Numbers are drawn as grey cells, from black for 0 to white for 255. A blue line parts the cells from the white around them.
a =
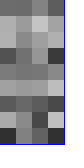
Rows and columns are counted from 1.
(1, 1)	108
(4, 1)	82
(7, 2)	104
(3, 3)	159
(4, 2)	113
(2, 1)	175
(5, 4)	137
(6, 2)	154
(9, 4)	49
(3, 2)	138
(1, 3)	131
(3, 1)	177

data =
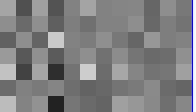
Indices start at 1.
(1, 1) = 165
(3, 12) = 130
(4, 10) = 106
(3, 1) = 96
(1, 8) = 132
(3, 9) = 102
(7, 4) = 34
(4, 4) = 91
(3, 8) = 120
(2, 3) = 143
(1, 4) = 83
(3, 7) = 143
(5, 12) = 159
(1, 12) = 120
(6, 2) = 129
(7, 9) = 151
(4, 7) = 113
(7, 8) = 160
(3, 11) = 126
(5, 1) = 194
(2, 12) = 114

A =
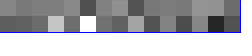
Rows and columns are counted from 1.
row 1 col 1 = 134
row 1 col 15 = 108
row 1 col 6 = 80
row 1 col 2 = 121
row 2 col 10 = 83
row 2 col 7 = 113
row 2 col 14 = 38
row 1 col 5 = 137

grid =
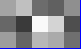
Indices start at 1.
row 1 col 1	164
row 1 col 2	192
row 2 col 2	58

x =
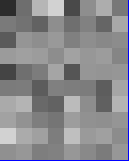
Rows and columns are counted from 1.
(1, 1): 44
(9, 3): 160
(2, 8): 168
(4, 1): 155
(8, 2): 146
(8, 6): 145
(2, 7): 101
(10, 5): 151
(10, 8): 151
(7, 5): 187
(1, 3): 182
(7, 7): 96
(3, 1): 90
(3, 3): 142
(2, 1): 122
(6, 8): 165
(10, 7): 123
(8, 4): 117
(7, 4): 98
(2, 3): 98

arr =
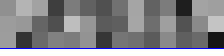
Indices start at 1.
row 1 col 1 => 144
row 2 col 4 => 79
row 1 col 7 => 80
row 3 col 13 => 106
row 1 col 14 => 159
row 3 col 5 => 124
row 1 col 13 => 163
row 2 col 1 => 156
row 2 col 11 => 159
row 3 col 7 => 54
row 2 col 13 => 138
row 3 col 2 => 51

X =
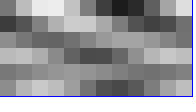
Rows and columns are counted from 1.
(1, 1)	119
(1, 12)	222
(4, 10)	182
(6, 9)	89
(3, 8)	164
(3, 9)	164
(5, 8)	127
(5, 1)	120
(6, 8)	73
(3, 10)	151
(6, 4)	189
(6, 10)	125
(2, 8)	124
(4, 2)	192
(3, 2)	119
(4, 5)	98
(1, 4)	237
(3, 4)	100
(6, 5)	158
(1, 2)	188
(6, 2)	181
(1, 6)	125
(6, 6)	115

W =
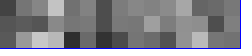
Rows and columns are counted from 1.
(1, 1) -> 67
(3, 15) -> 114
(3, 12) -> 146
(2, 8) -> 121
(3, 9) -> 117
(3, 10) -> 108
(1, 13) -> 101
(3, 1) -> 89
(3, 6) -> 106
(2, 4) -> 137
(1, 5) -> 113
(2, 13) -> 142
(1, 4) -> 195
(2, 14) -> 78

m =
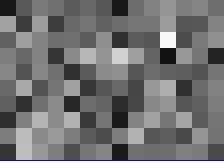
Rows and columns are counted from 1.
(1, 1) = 24
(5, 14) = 117
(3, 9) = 93
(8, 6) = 56
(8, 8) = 26
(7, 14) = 125
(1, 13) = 133
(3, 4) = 110
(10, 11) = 110
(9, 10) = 85
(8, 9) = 132
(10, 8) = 25
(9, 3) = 137
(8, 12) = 166
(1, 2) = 89
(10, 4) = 127
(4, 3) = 131
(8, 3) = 180
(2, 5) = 106
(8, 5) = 179
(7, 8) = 43
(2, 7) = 97
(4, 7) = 148
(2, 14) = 131
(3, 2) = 159
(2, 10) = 119
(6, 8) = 106
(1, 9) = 109
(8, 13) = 91
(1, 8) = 24
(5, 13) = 82
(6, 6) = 55
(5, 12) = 94

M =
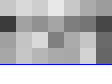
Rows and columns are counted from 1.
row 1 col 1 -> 199
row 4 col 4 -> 170
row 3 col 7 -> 106
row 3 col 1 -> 160
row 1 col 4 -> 232
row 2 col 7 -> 71
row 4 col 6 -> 211
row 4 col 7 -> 102
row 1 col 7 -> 156
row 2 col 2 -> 162

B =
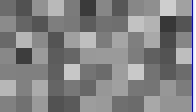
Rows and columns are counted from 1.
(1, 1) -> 108
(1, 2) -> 81
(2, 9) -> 194
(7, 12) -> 148
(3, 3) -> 138
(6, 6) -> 103
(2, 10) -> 179
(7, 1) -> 129
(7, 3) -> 154
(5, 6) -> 116
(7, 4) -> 82
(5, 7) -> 107
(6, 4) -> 101
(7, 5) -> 90
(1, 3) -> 146
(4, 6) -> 153
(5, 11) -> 90
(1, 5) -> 123
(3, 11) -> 74
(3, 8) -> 165
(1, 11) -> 206
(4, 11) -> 83
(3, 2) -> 182
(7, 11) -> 148
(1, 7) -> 135
